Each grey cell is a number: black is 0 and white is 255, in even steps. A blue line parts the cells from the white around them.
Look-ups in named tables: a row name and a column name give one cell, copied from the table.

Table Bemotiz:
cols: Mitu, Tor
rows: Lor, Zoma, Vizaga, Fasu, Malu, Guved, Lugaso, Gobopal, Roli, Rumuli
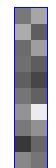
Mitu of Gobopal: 121
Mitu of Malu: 95
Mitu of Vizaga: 108
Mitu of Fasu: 111
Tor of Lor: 166
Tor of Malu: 70
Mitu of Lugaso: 147
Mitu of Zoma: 172
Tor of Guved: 97
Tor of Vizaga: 158
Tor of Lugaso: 236
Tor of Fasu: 93

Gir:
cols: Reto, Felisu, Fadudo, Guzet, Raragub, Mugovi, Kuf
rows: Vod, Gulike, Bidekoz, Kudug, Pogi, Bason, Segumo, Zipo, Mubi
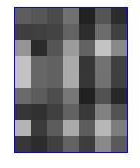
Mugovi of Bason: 82
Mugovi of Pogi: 113
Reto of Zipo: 180
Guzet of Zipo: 170
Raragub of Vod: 34
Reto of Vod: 93
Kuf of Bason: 40
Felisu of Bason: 92
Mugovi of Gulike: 108
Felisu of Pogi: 102

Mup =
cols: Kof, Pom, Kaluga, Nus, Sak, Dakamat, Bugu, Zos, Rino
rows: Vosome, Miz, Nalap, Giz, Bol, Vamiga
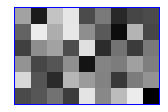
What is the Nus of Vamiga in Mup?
60
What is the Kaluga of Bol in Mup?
42
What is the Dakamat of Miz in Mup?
89
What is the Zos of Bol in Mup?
124
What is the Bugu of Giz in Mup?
124
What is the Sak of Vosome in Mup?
75
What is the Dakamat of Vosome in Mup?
122
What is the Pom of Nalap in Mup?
142
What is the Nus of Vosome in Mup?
230
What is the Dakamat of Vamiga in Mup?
136
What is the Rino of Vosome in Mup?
75
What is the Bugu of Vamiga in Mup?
188
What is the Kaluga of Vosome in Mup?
195

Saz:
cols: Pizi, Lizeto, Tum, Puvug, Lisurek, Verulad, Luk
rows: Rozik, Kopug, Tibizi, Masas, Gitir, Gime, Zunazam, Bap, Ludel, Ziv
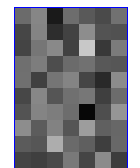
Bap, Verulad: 96
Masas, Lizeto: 125
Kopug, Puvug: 66
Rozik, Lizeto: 134
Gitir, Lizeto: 64
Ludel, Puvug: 106
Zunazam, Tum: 125
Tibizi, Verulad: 56
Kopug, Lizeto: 132
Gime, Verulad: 63
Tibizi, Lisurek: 200
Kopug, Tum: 45
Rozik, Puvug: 109
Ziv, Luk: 60
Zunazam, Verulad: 78
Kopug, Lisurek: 141
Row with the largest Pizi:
Bap

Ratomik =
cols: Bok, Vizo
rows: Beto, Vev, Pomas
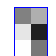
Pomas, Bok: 254
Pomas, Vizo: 120
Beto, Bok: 129
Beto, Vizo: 175
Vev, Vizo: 32
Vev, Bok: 230
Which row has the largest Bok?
Pomas

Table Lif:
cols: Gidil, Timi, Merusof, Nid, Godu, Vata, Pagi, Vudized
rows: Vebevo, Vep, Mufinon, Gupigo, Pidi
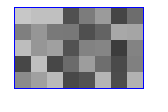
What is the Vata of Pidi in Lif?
181
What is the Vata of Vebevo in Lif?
155
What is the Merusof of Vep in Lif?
121
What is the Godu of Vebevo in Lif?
124
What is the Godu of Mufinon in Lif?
130
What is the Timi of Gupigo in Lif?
191
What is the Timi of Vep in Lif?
150

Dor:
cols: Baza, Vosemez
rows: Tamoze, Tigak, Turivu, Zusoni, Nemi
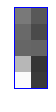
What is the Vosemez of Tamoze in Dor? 88
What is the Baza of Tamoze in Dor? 121
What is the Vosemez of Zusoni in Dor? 53
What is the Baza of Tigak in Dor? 105
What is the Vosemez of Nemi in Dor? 58
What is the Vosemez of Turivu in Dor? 100
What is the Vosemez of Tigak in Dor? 74
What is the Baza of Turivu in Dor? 102
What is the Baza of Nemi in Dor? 251
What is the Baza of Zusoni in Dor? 183
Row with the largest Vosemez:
Turivu

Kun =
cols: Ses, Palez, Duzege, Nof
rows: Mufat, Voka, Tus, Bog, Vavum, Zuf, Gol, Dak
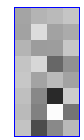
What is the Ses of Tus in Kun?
180
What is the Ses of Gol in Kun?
186
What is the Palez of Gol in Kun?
129
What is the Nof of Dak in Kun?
185
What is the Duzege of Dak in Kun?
137
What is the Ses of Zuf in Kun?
191
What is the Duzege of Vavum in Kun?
186

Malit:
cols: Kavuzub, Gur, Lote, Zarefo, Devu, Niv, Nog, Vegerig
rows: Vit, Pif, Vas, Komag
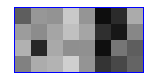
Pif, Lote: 165
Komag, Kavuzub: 129
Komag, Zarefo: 207
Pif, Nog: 23
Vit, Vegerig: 171
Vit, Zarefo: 201
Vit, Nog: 43
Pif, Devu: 165
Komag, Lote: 179
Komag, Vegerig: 100
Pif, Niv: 47
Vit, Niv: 14
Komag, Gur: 172
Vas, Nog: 118
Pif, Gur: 140
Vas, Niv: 15
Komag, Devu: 148

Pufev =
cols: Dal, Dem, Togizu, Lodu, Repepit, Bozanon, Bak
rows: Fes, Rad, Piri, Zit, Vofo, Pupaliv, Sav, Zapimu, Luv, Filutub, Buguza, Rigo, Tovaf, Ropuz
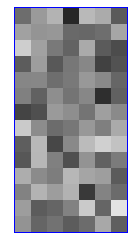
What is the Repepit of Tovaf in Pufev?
202
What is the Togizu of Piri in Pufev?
121
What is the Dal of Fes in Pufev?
109
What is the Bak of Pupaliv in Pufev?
97
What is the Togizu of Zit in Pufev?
88
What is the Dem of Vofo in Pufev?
135
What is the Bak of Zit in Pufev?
82
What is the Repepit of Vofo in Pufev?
152
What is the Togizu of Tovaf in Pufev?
101

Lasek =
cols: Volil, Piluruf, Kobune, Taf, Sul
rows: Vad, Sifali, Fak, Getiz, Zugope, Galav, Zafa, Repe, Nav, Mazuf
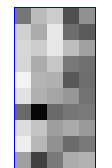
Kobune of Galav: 165
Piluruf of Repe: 195
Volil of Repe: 221
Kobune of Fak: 231
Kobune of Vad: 204
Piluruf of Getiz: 172
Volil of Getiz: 214
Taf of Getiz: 120
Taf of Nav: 107
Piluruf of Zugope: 180
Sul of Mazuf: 178
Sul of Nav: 121
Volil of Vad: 118
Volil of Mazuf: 160
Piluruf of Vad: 187
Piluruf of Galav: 176
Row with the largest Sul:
Mazuf

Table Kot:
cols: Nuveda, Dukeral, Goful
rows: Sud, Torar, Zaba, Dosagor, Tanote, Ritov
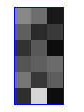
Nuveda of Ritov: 46
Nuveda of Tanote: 117
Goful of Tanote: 93
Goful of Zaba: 13
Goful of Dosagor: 107
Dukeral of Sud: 110
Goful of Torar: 58
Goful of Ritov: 13
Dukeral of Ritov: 213
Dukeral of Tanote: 56
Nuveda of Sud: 135
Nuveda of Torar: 95
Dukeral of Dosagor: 95
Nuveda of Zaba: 50
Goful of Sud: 24

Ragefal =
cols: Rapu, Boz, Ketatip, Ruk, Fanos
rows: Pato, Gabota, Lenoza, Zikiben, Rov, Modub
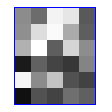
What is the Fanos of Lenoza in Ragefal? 141
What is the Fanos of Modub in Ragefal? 96
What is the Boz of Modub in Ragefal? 82
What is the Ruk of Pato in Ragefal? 230
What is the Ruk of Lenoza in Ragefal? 213
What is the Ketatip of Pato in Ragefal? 243
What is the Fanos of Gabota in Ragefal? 94
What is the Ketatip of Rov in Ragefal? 195
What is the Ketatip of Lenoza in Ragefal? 94
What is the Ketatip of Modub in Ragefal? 67
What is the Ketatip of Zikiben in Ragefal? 68
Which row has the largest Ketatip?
Gabota

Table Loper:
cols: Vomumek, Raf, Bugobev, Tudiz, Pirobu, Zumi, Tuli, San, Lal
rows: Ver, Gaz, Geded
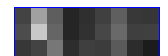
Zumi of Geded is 60
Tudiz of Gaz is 37
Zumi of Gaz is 71
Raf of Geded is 67
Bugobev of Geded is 119
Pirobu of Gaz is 49
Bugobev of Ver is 94
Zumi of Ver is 64
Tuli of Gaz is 105

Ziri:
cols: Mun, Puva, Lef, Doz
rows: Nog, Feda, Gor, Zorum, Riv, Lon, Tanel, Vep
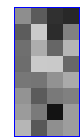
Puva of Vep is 88
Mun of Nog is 142
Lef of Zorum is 201
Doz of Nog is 40
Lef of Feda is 44
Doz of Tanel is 156
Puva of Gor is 173
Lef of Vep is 143
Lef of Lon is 121
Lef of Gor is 102
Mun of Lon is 147
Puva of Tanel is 122
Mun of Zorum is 109
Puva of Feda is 202
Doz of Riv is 170
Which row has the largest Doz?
Gor

